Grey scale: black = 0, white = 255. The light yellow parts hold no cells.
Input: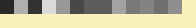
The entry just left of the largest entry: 50
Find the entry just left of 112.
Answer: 131

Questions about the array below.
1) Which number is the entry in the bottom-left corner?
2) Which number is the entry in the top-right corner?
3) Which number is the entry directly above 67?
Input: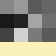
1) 67
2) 102
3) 25

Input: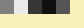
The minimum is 16
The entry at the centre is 54

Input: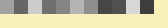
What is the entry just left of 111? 204
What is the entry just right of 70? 80

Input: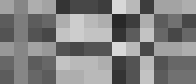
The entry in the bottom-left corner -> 92
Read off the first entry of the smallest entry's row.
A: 92
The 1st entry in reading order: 163
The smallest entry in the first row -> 52
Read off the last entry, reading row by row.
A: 113
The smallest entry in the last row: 52
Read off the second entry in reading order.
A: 134
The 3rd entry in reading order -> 174
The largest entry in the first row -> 216
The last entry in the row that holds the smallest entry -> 71
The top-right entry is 174
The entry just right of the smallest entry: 61
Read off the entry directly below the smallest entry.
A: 52
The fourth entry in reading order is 163
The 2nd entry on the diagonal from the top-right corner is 113

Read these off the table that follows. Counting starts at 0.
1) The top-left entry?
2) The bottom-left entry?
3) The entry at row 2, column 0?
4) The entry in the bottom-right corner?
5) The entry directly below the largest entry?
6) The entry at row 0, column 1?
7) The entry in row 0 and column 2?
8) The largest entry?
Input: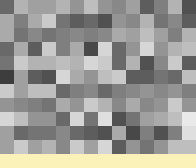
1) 105
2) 160
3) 170
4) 190
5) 223
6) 179
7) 160
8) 233

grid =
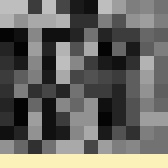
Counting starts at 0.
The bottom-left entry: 146
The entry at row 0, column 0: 190
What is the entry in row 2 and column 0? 4
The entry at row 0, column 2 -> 60
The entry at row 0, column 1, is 190
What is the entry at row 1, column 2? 169
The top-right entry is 114
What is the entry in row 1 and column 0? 179
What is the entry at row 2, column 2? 135
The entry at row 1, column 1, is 146
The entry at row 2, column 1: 16
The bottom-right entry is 114

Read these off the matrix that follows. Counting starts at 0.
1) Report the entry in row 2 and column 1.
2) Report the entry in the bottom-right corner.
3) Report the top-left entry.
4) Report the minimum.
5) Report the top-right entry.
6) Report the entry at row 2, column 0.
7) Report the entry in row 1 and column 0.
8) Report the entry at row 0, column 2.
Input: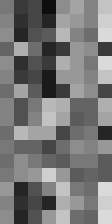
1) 37
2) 218
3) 120
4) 14
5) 195
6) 141
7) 131
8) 70

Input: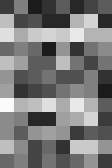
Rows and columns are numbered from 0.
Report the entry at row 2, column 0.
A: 223
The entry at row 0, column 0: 59
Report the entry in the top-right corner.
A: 92
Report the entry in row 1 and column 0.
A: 191
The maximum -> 251
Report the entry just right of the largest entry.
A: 180
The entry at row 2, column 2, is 202
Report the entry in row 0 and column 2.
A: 27
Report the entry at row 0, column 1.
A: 127
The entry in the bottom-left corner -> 104
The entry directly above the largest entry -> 160
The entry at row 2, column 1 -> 171
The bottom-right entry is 59

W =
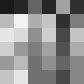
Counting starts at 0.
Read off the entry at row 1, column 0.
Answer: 186
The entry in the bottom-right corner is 134
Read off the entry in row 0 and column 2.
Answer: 102
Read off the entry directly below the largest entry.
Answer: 218
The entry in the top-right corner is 49
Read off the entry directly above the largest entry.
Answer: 38
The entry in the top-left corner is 26
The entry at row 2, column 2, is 143
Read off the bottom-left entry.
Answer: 196
